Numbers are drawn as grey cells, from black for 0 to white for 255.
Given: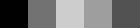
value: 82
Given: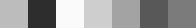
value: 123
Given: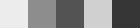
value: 54
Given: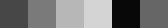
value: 102
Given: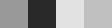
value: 192
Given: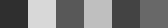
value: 104
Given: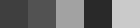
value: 202
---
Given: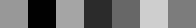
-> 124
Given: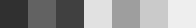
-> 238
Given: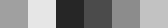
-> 194
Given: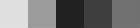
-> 113
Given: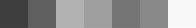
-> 248
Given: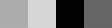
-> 102
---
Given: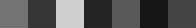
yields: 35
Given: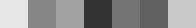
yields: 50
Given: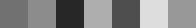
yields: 174
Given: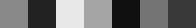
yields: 165
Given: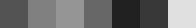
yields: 103
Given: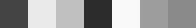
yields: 44
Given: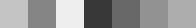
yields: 56
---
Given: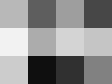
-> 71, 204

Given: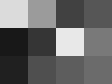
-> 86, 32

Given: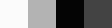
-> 67, 251

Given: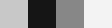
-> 243, 200

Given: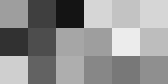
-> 214, 207

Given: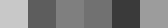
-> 156, 200

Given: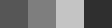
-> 47, 86

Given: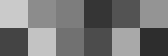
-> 148, 68

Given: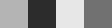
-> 113, 180
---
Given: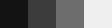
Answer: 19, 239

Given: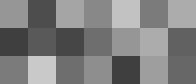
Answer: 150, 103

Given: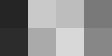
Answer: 37, 135

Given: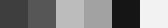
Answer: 62, 242

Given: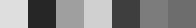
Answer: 222, 109

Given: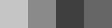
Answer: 197, 102

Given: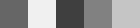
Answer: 102, 197

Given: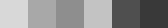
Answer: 216, 57
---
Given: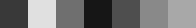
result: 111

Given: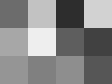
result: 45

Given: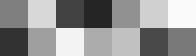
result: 66

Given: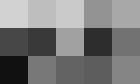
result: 202

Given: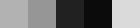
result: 33

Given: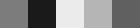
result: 235

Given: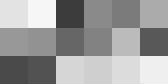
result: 60

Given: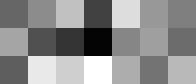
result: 193

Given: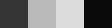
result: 220
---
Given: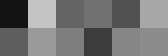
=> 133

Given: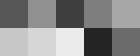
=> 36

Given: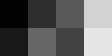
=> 66

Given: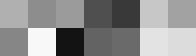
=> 227

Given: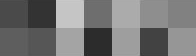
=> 66

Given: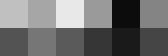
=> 26
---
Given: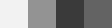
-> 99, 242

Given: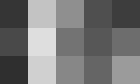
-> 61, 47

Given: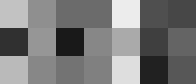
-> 71, 186

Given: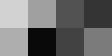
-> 52, 174

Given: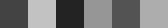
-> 173, 67

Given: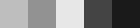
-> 26, 190

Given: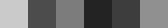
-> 144, 202
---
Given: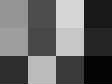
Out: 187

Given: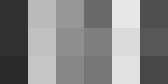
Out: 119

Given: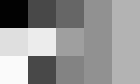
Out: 131

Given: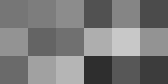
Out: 46

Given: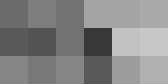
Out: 89

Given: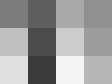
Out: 59
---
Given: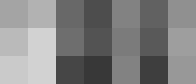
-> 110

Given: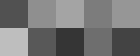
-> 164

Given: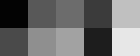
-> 108

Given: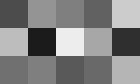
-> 237

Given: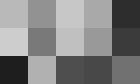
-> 192

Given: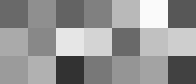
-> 230
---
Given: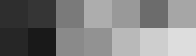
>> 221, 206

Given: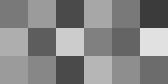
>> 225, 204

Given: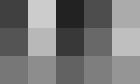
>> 204, 191

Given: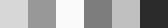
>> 250, 215

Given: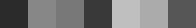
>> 191, 171

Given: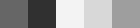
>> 243, 216

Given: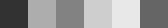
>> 232, 206

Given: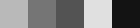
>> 224, 185
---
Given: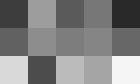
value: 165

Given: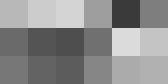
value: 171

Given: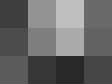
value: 40

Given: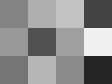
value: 139

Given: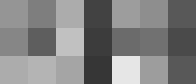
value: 157

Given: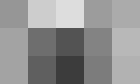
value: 124

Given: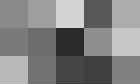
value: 63

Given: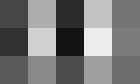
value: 159
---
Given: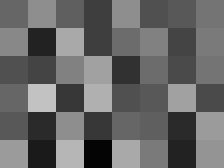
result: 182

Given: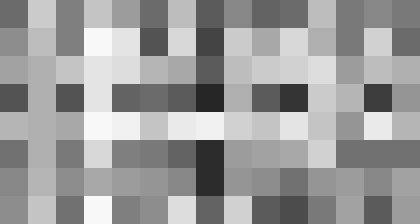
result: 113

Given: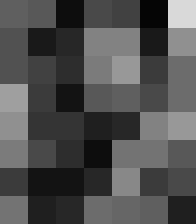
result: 39

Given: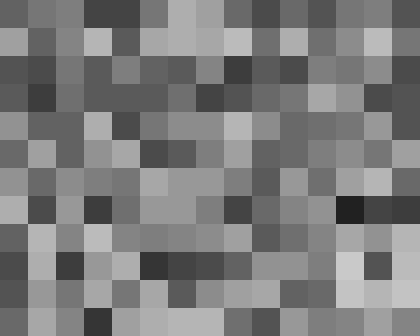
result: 132

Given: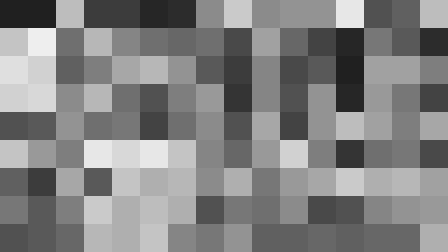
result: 103

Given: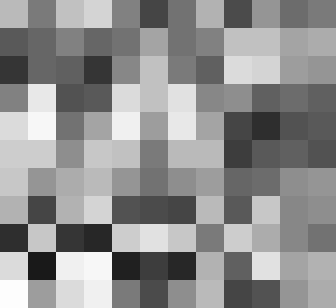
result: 219
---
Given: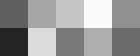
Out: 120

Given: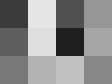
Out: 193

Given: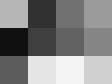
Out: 244

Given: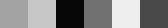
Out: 7

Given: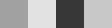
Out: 55

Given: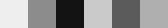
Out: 18
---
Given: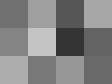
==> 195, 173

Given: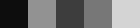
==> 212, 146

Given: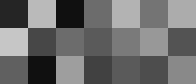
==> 198, 186

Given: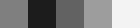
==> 243, 157

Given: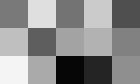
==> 244, 223

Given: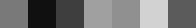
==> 210, 160

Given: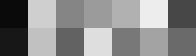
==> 237, 222
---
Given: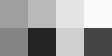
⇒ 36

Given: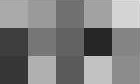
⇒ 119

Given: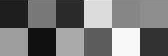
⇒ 17

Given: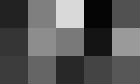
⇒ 141

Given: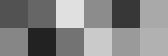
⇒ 34

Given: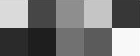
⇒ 30
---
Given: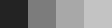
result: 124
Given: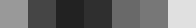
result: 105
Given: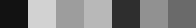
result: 46
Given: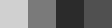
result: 122
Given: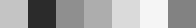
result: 218
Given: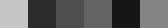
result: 99
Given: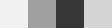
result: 160
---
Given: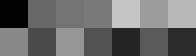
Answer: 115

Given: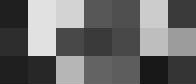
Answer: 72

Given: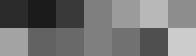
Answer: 57

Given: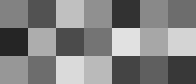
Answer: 75

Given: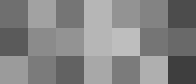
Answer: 147

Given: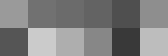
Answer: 107
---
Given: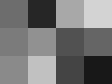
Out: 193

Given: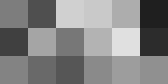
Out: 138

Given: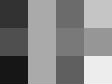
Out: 170

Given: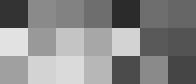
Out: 75

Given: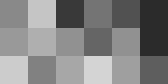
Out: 212

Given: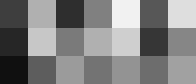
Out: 147
